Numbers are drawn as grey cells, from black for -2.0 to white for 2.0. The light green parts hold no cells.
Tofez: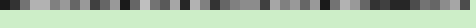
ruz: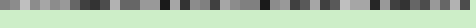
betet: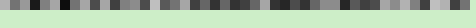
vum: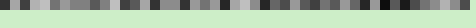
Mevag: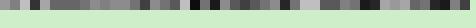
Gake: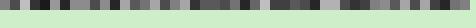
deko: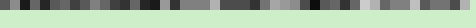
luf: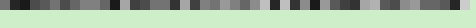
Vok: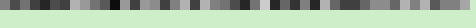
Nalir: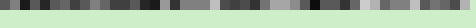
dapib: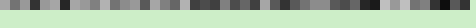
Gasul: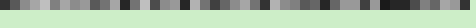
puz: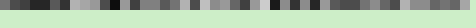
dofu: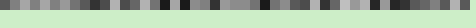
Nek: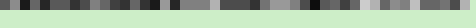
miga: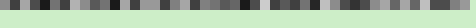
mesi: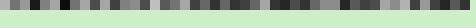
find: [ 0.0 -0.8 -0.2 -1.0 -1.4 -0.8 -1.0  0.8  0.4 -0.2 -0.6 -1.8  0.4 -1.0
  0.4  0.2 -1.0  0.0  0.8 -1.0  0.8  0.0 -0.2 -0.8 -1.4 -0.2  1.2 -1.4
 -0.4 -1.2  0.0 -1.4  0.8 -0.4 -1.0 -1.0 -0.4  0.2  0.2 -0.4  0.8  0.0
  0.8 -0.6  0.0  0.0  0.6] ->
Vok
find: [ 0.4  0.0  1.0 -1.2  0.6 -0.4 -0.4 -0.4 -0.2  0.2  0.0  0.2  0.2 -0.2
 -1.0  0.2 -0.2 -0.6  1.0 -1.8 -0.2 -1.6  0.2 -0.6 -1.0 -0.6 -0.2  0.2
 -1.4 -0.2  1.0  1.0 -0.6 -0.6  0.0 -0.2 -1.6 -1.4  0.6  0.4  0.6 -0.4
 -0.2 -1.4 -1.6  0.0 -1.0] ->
Mevag
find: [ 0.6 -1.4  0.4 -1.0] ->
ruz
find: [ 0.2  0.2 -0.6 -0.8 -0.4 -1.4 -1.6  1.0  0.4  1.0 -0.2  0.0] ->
dapib
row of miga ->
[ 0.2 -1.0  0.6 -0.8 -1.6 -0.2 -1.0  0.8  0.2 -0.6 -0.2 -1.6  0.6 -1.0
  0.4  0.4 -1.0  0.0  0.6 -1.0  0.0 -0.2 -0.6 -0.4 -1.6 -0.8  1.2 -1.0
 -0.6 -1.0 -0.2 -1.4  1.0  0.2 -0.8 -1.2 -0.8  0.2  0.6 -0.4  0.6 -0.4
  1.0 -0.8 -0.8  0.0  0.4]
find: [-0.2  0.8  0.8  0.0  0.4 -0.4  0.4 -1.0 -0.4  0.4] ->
Tofez
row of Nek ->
[-0.6  0.2 -1.6 -0.4 -1.4 -0.6 -0.6 -1.2 -0.8  0.0 -0.4 -1.0 -1.2 -0.4
 -1.2 -1.6  0.4 -1.4  0.0  0.0  0.0  0.8 -0.8 -0.8 -0.8 -1.2 -0.2  0.4
  0.4  0.0 -0.8 -1.8 -0.6 -0.4 -1.0 -0.4  1.2  0.8 -0.4  0.2  0.0  1.0
 -0.4 -0.4 -0.2 -0.8  0.8]

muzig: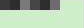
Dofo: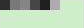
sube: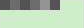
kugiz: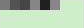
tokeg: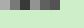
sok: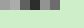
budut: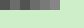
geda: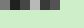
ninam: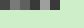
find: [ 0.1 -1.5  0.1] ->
kugiz
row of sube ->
[-0.7 -0.3 -0.7 -0.3  0.3 -0.7]
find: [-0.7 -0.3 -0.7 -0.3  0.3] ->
sube
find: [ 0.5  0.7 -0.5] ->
sok

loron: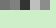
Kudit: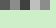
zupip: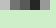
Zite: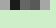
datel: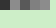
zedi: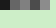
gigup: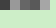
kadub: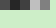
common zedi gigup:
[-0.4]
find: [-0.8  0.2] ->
zedi
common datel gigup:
[-0.6]
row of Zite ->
[ 0.6 -1.6 -0.4 -0.6  0.6]
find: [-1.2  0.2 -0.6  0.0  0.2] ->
datel
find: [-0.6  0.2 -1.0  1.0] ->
Kudit
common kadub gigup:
[-1.0]

